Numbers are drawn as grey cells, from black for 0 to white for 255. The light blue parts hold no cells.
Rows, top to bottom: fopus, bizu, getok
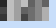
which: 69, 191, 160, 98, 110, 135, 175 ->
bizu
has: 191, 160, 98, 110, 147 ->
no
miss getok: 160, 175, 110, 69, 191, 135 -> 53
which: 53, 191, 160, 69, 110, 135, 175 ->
getok

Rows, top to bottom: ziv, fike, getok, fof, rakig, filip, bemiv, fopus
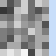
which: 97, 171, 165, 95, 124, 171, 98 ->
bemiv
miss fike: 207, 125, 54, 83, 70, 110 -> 194
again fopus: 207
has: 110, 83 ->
yes
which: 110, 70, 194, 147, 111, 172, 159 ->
filip
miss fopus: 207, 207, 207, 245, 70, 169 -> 232
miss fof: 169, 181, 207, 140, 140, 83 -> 156

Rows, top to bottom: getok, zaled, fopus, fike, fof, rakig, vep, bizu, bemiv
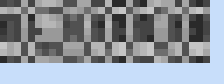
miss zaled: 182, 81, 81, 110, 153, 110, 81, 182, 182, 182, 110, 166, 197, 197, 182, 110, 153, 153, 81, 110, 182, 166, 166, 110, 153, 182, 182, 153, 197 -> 94
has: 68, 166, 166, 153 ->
yes
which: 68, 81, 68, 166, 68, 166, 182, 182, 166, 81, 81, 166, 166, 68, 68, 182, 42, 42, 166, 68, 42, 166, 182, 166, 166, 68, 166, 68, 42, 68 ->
getok
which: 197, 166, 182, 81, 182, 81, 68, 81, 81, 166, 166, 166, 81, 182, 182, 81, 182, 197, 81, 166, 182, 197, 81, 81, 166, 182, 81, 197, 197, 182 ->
vep
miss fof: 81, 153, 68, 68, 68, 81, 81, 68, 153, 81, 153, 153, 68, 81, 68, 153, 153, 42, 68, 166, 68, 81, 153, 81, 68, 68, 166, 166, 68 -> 54

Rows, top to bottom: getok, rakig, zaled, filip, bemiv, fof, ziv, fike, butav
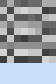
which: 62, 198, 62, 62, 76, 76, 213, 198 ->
butav
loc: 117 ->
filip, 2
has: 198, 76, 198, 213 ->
yes
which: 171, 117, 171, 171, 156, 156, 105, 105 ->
filip
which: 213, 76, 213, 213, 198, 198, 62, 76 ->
fike
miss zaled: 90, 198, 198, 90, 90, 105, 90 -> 183

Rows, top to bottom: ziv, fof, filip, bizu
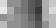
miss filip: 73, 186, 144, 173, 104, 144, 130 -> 158
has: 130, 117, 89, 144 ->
yes
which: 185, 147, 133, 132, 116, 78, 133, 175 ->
bizu
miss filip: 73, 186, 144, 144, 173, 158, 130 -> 104
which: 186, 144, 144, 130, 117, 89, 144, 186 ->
bizu

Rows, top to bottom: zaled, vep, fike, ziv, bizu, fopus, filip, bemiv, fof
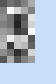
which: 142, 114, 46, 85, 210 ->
bemiv
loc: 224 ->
fike, 5
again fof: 85
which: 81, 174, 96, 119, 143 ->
fof
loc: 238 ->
fopus, 2
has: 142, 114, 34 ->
no

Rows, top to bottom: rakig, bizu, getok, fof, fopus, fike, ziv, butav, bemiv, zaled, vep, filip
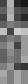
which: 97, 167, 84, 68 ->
bizu
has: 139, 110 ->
yes
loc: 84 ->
bizu, 3
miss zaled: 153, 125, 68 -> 53

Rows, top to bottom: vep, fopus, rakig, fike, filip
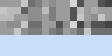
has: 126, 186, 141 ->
no
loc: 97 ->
fopus, 4
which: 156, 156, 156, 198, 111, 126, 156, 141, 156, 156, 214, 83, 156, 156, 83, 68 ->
vep
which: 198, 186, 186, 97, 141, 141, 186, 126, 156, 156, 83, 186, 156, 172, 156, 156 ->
fopus
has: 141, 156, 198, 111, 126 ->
no
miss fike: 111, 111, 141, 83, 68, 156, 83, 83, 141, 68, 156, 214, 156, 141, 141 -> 198
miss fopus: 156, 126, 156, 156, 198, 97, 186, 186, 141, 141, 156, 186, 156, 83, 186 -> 172

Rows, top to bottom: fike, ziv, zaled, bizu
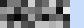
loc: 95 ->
zaled, 8
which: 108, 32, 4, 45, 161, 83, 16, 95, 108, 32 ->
zaled
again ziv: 161
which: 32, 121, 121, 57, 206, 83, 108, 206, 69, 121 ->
fike
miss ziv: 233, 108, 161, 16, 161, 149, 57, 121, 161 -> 136
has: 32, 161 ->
no

